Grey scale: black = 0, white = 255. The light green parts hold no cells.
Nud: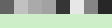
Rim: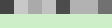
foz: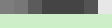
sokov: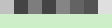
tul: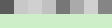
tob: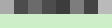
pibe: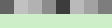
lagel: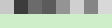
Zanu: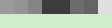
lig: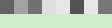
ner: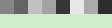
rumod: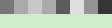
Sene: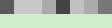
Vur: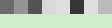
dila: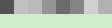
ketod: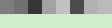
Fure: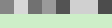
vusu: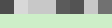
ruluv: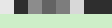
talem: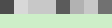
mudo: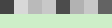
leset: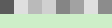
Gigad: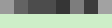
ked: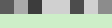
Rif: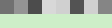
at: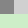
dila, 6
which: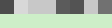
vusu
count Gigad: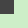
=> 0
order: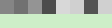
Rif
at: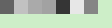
Nud, 1
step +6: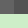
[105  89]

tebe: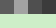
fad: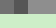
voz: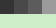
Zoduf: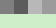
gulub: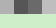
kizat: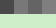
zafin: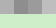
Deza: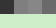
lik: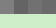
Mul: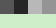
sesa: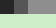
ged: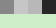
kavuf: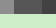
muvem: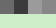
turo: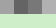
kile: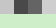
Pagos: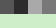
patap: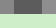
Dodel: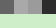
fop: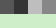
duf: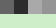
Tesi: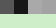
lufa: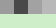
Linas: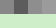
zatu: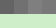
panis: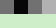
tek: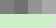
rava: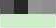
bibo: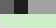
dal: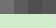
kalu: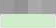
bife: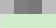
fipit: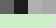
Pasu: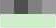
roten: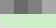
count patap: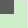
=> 2
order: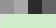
duf
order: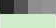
rava

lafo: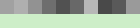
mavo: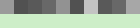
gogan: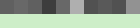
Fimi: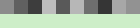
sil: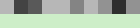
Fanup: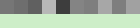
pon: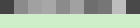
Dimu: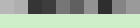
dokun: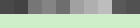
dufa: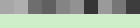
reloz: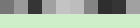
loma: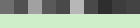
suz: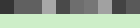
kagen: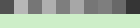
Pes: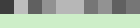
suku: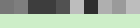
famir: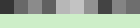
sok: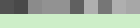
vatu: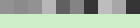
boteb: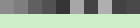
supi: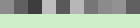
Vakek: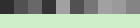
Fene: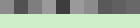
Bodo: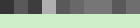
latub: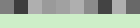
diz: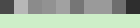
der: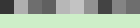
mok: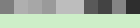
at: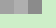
latub, 5
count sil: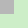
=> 4
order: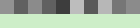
supi
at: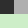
suku, 7
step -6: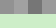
[140 155 112 148]
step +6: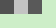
[ 87 201  95]
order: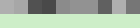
sok

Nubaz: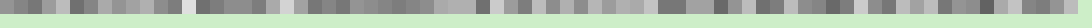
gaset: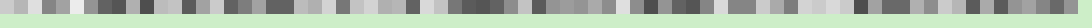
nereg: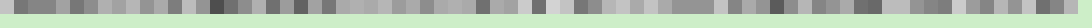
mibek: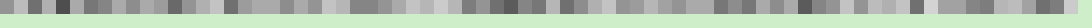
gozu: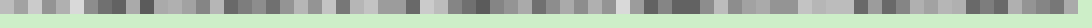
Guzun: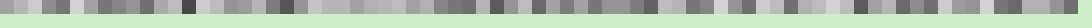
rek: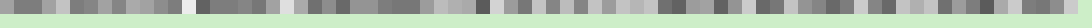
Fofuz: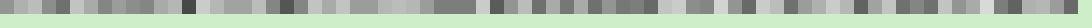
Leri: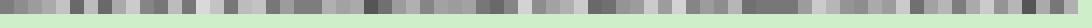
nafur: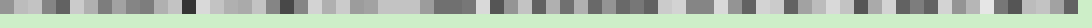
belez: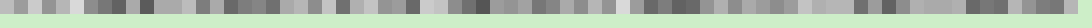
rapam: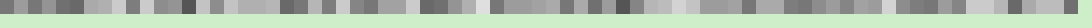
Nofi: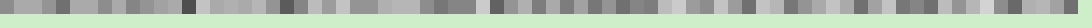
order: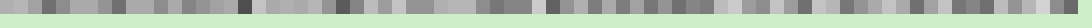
Nofi
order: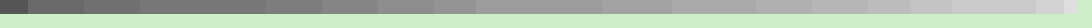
rapam
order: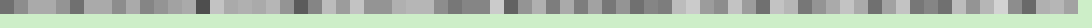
Nofi

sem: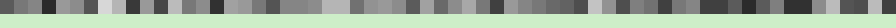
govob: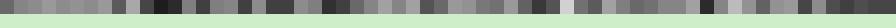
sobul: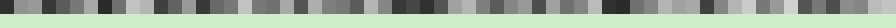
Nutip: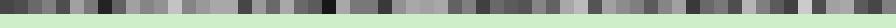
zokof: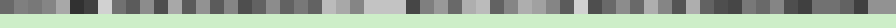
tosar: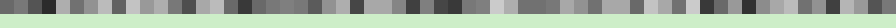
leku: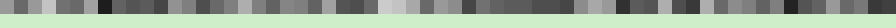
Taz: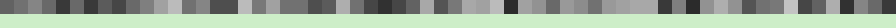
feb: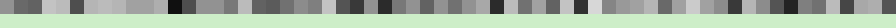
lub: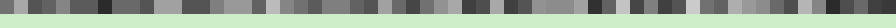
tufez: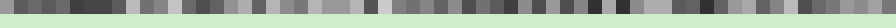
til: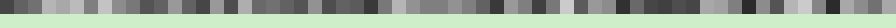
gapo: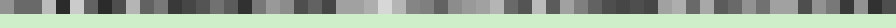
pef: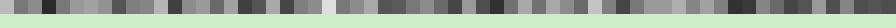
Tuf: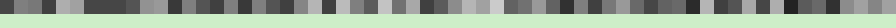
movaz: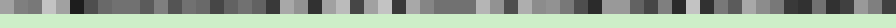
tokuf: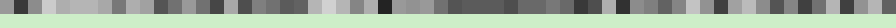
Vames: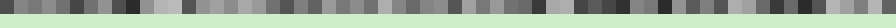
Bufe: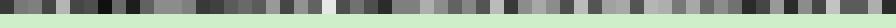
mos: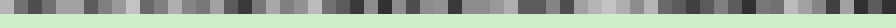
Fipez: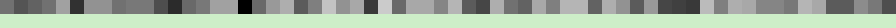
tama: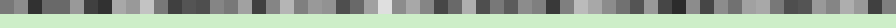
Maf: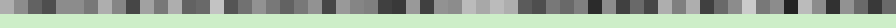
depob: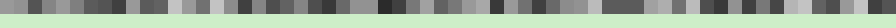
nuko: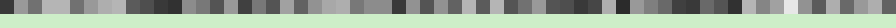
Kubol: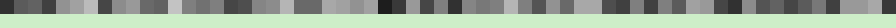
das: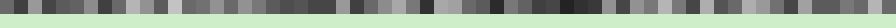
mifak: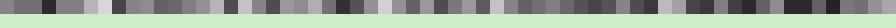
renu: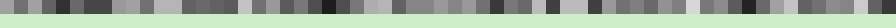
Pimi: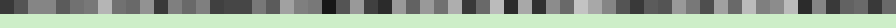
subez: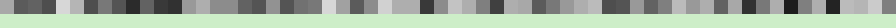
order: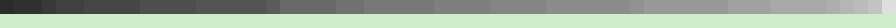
pef
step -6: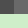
[72 99]
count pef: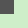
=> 5
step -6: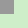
[147]
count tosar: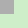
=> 4
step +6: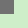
[119]
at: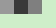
Tuf, 12

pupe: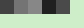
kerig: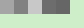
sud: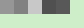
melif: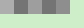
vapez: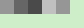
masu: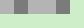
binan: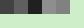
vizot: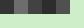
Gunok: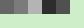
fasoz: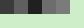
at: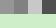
sud, 1
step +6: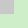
[206]
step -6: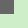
[96]
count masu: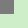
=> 2
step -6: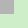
[174]
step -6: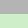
[174 174]

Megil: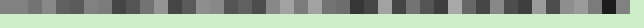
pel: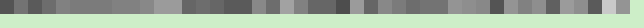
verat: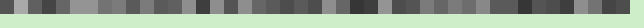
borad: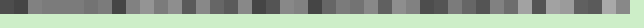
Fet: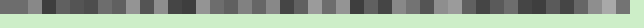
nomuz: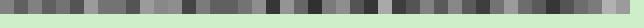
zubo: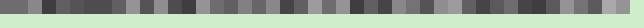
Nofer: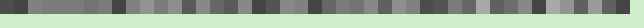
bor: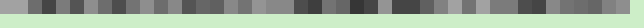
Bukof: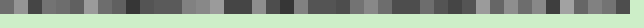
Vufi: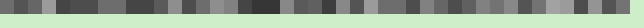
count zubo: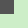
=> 3
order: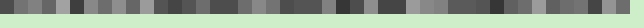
Bukof
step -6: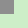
[136]
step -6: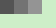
[ 78 109 142]
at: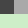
Nofer, 39
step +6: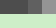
[ 83  83 102 154]

